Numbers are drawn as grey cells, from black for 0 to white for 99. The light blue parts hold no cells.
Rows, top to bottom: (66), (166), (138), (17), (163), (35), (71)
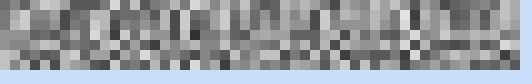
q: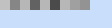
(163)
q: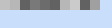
(163)
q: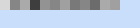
(71)
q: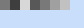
(35)

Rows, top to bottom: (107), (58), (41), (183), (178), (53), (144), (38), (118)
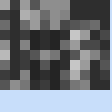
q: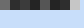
(144)
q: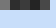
(118)
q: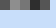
(53)

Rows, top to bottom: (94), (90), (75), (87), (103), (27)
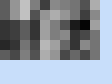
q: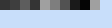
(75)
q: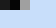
(75)
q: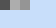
(27)

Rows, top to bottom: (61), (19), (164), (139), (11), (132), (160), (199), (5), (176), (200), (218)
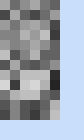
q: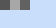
(160)
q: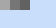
(61)
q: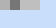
(199)
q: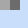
(61)
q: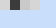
(5)
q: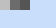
(176)

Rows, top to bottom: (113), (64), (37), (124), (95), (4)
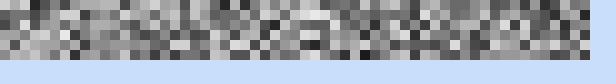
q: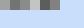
(4)
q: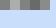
(37)
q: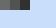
(64)
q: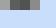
(4)
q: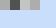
(113)
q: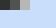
(113)
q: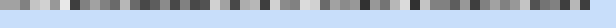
(124)

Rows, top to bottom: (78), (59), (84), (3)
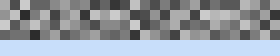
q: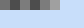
(78)
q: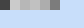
(59)
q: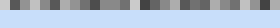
(84)
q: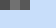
(78)
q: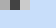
(59)

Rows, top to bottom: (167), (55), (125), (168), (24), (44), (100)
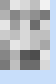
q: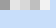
(167)
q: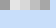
(24)
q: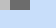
(100)
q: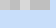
(168)
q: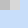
(168)

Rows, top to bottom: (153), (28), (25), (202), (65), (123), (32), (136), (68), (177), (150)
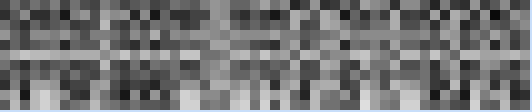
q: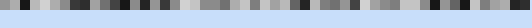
(177)
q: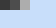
(68)

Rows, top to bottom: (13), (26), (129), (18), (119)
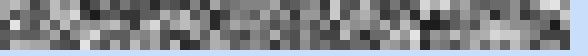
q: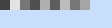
(119)
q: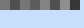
(129)
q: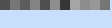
(129)
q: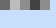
(119)
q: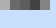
(18)
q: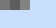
(129)

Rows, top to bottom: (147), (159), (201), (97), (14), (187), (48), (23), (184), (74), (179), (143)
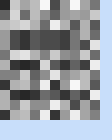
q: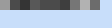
(97)
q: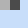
(179)
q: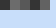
(74)
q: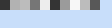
(184)
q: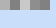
(187)

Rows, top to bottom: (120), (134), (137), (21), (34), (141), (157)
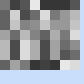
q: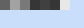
(157)
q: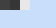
(157)
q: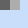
(21)
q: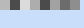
(34)
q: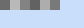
(21)
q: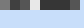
(120)

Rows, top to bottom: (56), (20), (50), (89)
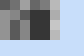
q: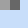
(56)
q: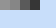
(20)
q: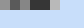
(89)
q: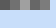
(56)
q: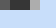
(20)
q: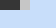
(50)

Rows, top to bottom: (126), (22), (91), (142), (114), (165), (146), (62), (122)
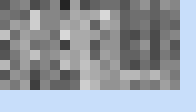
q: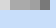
(142)
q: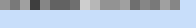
(122)
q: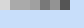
(142)
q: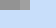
(122)
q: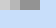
(122)
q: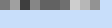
(122)

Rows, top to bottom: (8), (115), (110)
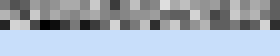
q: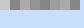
(115)
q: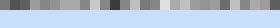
(8)
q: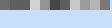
(115)
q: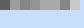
(8)
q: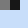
(110)
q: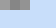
(8)

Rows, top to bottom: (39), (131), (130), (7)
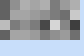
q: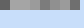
(7)
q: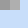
(39)
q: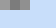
(7)

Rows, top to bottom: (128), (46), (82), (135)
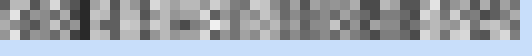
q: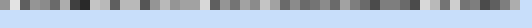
(46)
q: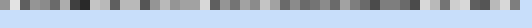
(135)
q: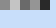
(82)
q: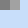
(82)

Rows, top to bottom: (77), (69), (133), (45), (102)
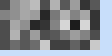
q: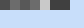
(102)
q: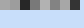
(69)
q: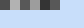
(77)
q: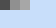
(77)
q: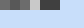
(102)
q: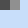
(77)

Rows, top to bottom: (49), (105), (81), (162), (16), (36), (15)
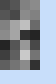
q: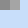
(162)
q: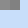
(105)

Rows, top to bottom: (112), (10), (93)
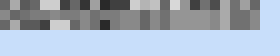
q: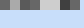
(112)
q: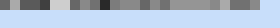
(93)
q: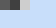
(93)
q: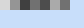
(112)
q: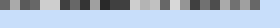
(112)
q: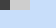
(93)

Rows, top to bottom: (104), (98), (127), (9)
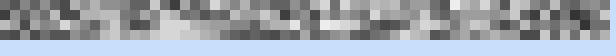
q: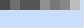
(9)
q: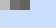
(104)

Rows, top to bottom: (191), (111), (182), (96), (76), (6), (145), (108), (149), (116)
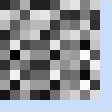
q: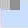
(6)
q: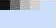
(116)
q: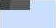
(76)
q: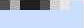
(191)

